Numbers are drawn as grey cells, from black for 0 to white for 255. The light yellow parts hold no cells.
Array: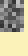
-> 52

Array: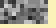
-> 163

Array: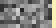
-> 64

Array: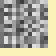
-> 116

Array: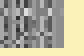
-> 89
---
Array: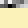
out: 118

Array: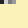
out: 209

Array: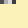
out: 176

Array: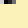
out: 8

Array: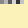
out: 183

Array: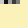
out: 18
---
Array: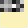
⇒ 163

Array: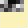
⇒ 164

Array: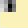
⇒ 154

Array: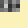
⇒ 159

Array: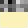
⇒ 166

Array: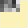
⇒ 107

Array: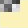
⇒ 169
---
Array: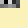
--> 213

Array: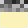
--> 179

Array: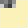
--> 134

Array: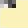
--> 126

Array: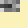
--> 49

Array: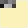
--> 89
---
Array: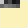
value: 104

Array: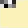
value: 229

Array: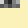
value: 88

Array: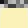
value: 215

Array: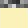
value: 100

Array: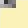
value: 173

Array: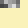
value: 68
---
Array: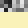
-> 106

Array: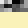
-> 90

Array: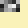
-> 174

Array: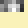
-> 253

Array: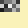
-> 82

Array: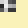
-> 194
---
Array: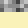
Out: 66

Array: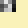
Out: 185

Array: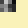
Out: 159

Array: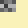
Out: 132

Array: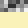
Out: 229

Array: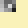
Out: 157

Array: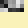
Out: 63
